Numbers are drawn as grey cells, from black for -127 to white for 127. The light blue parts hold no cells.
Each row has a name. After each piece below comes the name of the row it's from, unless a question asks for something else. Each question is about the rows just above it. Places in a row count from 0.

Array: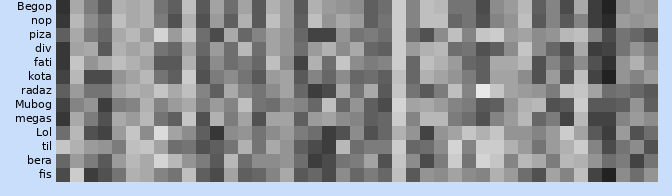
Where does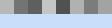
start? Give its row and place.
megas, 6
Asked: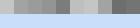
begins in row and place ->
radaz, 31
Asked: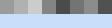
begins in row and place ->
til, 35
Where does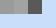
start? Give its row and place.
kota, 15
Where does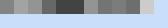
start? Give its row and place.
piza, 14

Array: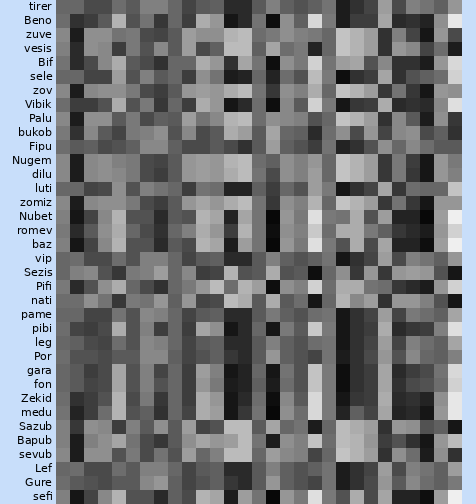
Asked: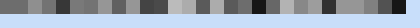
nati
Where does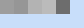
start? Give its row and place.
Nugem, 10
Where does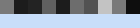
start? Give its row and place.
fon, 11

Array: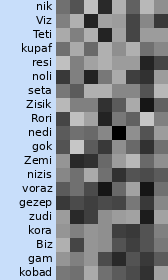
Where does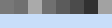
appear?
kobad
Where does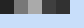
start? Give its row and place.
noli, 2
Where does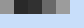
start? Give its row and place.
Zemi, 0
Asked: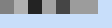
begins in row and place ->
Teti, 1

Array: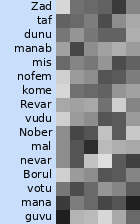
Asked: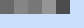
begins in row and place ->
mis, 0
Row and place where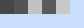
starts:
Nober, 1
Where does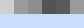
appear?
vudu
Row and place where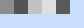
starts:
nevar, 0
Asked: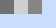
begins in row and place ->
Revar, 3
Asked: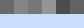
mis

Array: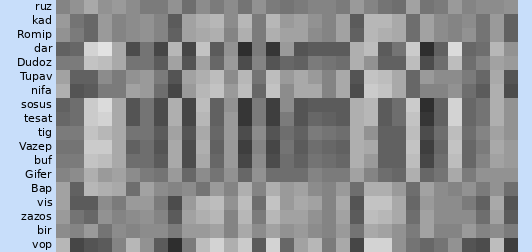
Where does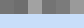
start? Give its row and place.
ruz, 23
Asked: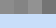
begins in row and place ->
Romip, 27
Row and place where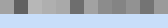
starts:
Romip, 20

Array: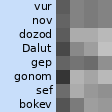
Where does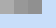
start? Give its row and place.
sef, 1
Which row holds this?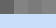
nov
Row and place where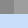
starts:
Dalut, 1
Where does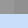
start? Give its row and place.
sef, 2
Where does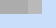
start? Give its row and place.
dozod, 1

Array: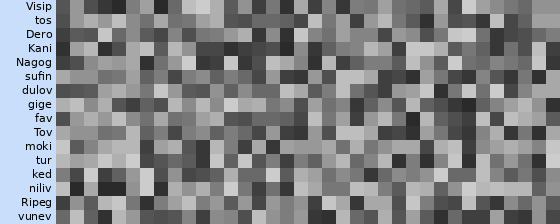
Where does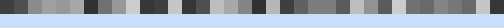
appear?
Nagog
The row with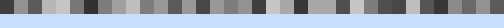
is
Ripeg

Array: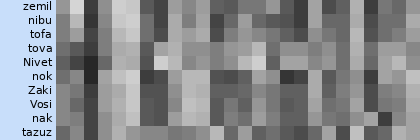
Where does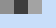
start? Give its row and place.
nok, 21
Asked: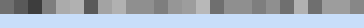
tova
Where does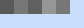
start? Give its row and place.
Vosi, 11

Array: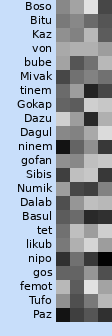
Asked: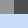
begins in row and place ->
gos, 2
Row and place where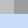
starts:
tet, 1
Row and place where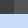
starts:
Paz, 1

